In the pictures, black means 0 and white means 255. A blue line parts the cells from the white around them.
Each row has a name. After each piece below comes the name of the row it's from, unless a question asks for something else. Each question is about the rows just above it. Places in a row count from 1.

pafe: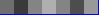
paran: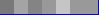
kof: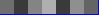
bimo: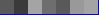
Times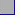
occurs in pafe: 1
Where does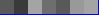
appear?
bimo
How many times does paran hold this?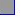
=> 3
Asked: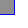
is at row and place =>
kof, 6

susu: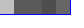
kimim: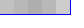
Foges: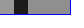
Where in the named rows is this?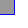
Foges, 1
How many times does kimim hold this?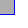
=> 1
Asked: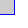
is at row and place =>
kimim, 5
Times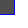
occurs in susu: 1
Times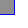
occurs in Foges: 3
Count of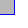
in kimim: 2

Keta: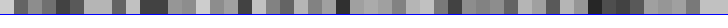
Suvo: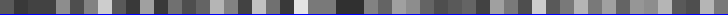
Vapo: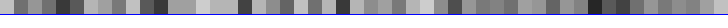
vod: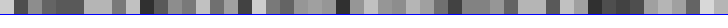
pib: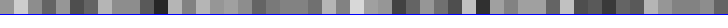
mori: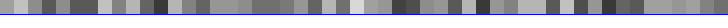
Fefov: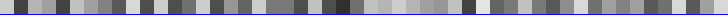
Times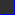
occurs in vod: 3
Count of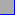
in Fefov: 0
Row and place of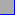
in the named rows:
Keta, 27
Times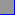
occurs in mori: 8

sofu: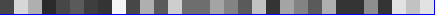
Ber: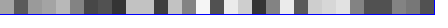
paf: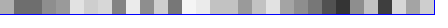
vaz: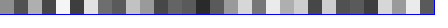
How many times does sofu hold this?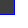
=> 1
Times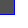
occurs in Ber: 5
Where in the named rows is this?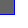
vaz, 13
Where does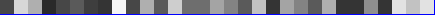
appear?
sofu
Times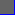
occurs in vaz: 1
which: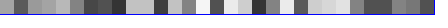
Ber
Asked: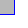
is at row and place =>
Ber, 5

